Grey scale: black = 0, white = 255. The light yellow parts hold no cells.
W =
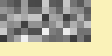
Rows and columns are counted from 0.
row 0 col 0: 119
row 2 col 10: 105
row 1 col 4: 106
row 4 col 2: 80
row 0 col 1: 97
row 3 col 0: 170
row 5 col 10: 60
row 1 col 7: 141
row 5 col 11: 119
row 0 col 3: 154
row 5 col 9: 125
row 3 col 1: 139
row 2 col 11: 173
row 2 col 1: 167
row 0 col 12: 142
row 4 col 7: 125
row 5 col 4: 171
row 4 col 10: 193
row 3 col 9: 110
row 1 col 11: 137
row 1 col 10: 146
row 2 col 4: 198

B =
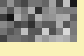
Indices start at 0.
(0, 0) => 96
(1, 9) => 120
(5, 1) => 112
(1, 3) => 117
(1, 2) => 152
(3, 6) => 91
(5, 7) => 171
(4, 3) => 191
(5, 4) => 92
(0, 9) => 193
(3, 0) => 137
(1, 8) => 126
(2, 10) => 94
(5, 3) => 101
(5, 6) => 150
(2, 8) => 169
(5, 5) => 173
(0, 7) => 163
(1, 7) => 154

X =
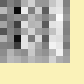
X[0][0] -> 97
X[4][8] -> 228
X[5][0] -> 179
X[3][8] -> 232
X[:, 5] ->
[151, 206, 158, 185, 156, 215, 166, 156, 171]
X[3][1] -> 125
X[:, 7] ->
[198, 224, 166, 227, 193, 225, 242, 185, 209]
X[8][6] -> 165
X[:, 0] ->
[97, 185, 104, 164, 84, 179, 129, 140, 154]
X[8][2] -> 178
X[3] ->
[164, 125, 64, 223, 180, 185, 90, 227, 232, 131]
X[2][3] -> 136
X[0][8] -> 223
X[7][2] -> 151
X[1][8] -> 229
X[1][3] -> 236
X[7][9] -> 152
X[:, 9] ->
[129, 142, 155, 131, 128, 139, 120, 152, 161]
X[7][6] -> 145
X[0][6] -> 150
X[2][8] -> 251
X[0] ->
[97, 128, 109, 175, 208, 151, 150, 198, 223, 129]

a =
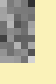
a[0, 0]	182
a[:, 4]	[48, 120, 112, 160, 169, 100, 167, 82, 211]
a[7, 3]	143
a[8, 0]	159
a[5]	[64, 147, 94, 98, 100]
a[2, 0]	163
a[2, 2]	104
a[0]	[182, 123, 143, 120, 48]
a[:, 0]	[182, 161, 163, 114, 116, 64, 119, 147, 159]
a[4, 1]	139
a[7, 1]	113

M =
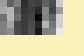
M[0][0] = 157
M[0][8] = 203
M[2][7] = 101
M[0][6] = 96
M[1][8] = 155
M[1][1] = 179
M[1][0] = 167
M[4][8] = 233
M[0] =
[157, 98, 125, 45, 67, 61, 96, 77, 203]
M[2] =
[113, 182, 109, 59, 68, 9, 130, 101, 208]
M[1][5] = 40
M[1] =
[167, 179, 96, 53, 61, 40, 135, 66, 155]

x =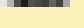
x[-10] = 230
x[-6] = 81
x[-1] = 165
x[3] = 31

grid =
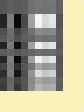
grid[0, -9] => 86
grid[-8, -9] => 90
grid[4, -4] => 141
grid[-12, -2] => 115
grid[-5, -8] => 128
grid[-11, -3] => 215
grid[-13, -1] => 98
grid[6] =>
[36, 123, 15, 74, 163, 242, 214, 227, 87]
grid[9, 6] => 149
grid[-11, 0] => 35
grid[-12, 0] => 87
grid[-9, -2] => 136
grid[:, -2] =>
[117, 115, 229, 227, 136, 114, 227, 108, 226, 156, 208, 159, 174]
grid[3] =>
[37, 128, 10, 75, 159, 242, 213, 227, 85]
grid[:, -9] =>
[86, 87, 35, 37, 79, 90, 36, 92, 37, 71, 46, 66, 60]
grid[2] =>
[35, 125, 12, 74, 163, 244, 215, 229, 86]
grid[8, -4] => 241
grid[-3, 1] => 126
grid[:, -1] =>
[98, 98, 86, 85, 92, 93, 87, 95, 85, 87, 86, 97, 94]
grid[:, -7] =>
[90, 90, 12, 10, 67, 80, 15, 88, 10, 47, 21, 67, 54]
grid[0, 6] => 115
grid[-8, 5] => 117
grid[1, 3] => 93
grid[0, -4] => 118
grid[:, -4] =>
[118, 117, 244, 242, 141, 117, 242, 109, 241, 164, 221, 165, 182]
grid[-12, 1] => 95
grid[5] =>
[90, 106, 80, 94, 101, 117, 112, 114, 93]
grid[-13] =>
[86, 95, 90, 93, 112, 118, 115, 117, 98]
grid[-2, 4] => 136

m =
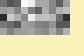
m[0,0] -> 115
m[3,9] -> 88
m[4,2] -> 154
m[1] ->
[157, 166, 131, 187, 126, 96, 173, 133, 176, 189]
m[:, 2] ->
[99, 131, 175, 86, 154]
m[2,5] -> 190
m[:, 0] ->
[115, 157, 44, 120, 161]
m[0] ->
[115, 84, 99, 250, 237, 167, 167, 136, 94, 159]
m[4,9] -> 176
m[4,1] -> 130
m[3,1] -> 108
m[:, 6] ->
[167, 173, 194, 128, 138]
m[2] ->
[44, 204, 175, 136, 236, 190, 194, 182, 109, 49]

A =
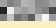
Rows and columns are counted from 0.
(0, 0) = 162
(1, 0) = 36
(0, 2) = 145
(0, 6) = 143
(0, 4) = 172
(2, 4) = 94
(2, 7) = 154

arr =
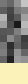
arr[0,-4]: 119
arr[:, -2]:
[146, 121, 90, 25, 127, 105, 97, 146, 155]
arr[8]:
[100, 33, 155, 146]
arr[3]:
[160, 77, 25, 185]
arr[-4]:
[81, 138, 105, 60]
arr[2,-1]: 160
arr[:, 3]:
[196, 132, 160, 185, 166, 60, 69, 101, 146]
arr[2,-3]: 64
